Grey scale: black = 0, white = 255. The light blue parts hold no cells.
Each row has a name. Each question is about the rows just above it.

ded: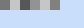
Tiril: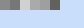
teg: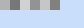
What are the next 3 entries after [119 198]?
[ 87 147 198]
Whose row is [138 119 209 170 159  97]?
Tiril

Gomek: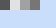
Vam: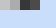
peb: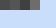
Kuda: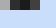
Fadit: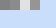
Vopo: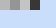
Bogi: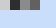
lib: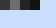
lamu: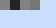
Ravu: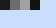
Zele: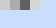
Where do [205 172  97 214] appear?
Zele
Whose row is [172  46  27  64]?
Kuda

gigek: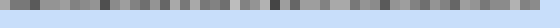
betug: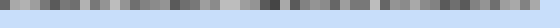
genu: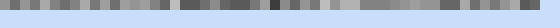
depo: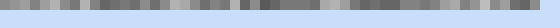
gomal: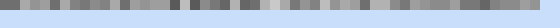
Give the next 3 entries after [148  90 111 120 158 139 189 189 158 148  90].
[ 69 169  90]
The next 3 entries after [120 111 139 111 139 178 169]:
[139 111 130]
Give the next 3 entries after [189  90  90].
[111 139 102]
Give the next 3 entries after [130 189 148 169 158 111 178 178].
[139 120 158]

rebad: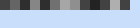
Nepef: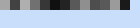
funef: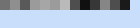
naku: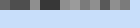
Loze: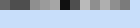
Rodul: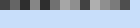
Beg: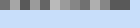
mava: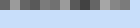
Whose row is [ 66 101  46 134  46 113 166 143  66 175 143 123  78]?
Rodul
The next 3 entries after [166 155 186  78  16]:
[ 55 134  78]

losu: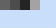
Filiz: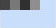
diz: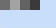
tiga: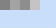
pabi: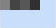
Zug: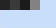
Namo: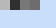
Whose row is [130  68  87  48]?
pabi
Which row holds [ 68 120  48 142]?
Filiz

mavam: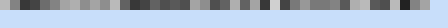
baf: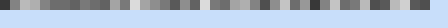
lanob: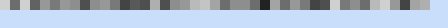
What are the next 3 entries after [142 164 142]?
[186  98  56]
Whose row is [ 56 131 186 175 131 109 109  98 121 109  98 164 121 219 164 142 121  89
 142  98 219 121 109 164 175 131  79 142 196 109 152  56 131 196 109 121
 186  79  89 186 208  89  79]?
baf
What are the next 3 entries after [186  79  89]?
[186 208  89]

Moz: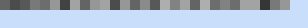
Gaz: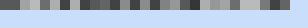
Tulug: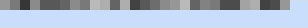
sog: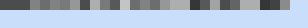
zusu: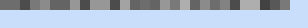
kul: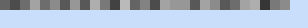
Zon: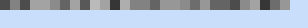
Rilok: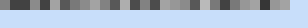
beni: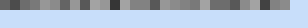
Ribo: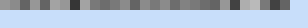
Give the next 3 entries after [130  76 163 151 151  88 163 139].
[ 88 109 163]
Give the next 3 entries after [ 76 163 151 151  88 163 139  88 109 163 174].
[ 54 121 139]
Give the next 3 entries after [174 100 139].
[109 130  76]
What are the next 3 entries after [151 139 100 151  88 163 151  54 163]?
[130 130  88]
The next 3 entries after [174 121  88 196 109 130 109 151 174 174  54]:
[ 88 163  76]
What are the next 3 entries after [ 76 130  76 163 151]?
[139  88 186]

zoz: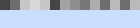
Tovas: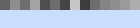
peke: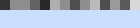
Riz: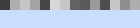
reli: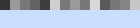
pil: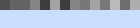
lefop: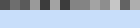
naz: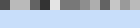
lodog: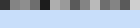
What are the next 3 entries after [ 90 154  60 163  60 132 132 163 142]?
[198  99 174]
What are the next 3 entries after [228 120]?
[120 142 174]
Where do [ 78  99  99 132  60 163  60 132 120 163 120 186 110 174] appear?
pil
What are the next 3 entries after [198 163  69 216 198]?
[ 99  90 154]
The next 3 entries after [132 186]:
[110 132  90]
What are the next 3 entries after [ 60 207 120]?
[154 120 216]

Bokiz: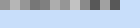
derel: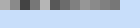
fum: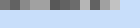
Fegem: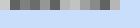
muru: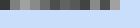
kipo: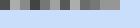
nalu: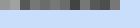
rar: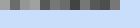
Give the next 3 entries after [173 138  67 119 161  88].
[173 108 119]
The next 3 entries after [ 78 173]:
[138  67 119]
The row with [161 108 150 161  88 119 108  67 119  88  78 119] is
rar
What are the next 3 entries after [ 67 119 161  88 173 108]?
[119 150 150]
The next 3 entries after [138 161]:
[161  88  98]
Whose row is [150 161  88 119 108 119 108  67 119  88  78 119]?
nalu

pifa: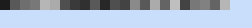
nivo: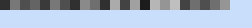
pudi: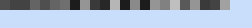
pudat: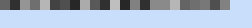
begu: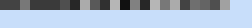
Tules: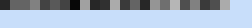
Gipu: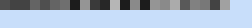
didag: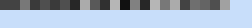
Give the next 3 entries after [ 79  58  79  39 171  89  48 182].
[ 17 129  39]
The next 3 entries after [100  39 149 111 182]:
[ 79 129  58]
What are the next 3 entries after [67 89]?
[ 67   7 161]
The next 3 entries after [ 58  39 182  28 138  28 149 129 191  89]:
[149  58  67]
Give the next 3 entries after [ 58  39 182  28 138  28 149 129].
[191  89 149]
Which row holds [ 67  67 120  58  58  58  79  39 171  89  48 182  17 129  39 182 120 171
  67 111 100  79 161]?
begu
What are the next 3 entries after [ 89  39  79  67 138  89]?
[171 100 191]

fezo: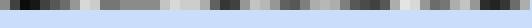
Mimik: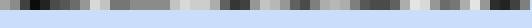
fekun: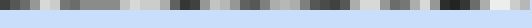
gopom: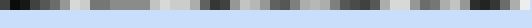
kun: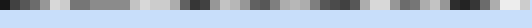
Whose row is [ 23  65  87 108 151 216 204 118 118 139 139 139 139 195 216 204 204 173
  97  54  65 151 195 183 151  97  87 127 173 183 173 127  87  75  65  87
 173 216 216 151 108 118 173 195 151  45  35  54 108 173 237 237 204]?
kun
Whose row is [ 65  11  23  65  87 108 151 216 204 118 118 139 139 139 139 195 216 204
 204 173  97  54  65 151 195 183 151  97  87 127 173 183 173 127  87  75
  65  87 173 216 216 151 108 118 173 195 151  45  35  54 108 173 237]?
gopom

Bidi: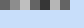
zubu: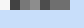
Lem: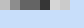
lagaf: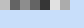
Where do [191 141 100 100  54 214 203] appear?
Lem
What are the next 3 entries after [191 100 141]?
[100  54 225]
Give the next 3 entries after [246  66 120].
[141  77 111]

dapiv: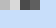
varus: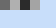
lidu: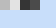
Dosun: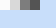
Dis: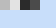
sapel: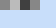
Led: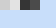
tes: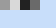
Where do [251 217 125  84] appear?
Dosun
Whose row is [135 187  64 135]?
sapel
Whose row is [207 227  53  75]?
Led

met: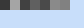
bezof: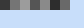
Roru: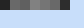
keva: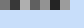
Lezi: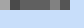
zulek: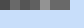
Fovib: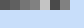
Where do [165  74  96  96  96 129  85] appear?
Lezi
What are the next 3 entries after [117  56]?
[175  96 147]
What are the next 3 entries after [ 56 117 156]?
[ 85 138  45]
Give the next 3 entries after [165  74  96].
[ 96  96 129]
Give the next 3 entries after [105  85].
[ 96 147 105]

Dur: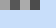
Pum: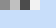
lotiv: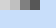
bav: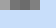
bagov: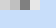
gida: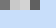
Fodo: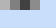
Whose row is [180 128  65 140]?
Fodo
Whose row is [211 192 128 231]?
bagov

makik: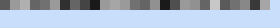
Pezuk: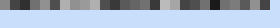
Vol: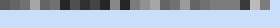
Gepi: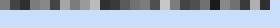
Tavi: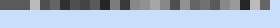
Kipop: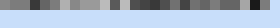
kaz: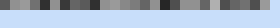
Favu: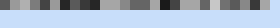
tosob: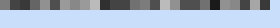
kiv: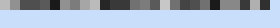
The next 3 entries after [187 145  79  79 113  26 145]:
[136  68 166]
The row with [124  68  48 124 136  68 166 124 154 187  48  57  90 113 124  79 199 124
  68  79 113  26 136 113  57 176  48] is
Gepi

